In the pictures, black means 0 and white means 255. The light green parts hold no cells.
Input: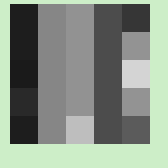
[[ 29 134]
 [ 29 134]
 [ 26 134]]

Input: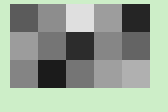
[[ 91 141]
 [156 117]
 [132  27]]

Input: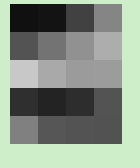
[[ 16  19]
 [ 83 115]
 [200 169]]

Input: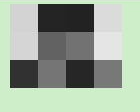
[[211  36]
 [213  98]
 [ 49 117]]

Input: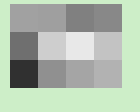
[[161 159]
 [111 206]
 [ 48 144]]

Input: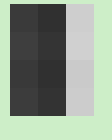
[[58 48]
 [62 52]
 [57 48]]

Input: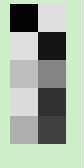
[[  3 222]
 [222  20]
 [190 132]]

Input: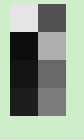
[[229  82]
 [ 13 175]
 [ 19 104]]
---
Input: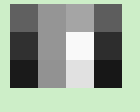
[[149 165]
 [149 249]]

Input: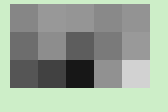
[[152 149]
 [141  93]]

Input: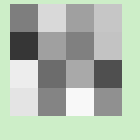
[[217 160]
 [160 128]]

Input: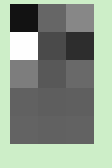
[[102 135]
 [ 74  45]]

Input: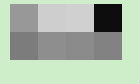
[[206 208]
 [142 139]]

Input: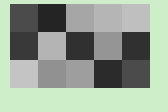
[[ 36 166]
 [180  48]]

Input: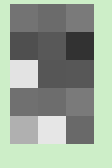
[[107 122]
 [ 88  50]]

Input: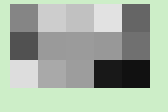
[[205 193]
 [154 155]]
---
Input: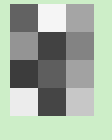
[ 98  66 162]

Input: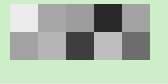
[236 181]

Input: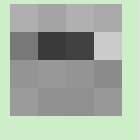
[175  58 148 152]

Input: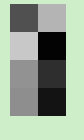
[80  3]

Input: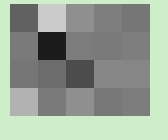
[ 97  28  76 120]

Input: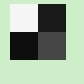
[245  70]

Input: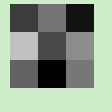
[ 60  73 119]
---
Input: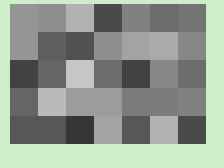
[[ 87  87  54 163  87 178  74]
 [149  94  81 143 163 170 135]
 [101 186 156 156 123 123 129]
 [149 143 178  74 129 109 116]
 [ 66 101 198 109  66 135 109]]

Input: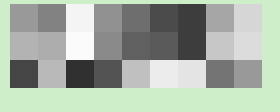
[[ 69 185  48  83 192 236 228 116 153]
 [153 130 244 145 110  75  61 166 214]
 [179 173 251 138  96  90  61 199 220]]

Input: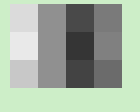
[[233 144  53 128]
 [200 144  67 107]
 [219 144  73 122]]

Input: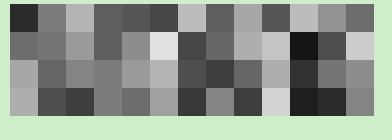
[[174  78  62 124 109 160  56 132  62 210  30  43 132]
 [167 102 132 124 154 180  78  62 102 174  50 117 140]
 [109 117 154  94 140 224  70 102 174 196  22  78 203]
 [ 43 124 180  94  86  70 188  94 167  86 188 146 109]]

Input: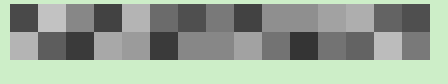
[[180  93  58 168 155  58 135 135 162 115  52 115  99 188 121]
 [ 73 194 135  66 180 107  79 121  66 143 143 162 174  99  79]]

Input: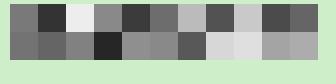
[[115 101 129  38 143 137  88 215 223 164 172]
 [121  51 237 137  59 109 187  82 201  75 101]]

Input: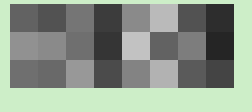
[[145 138 111  53 194  98 125  37]
 [ 98  82 117  60 138 186  82  45]
 [111 105 152  75 131 178  90  68]]

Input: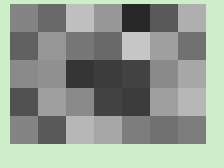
[[138 145  53  60  67 138 167]
 [ 97 151 119 105 198 159 113]
 [ 81 159 138  67  60 159 183]
 [132  89 183 167 125 113 125]
 [132 105 191 151  40  89 175]]
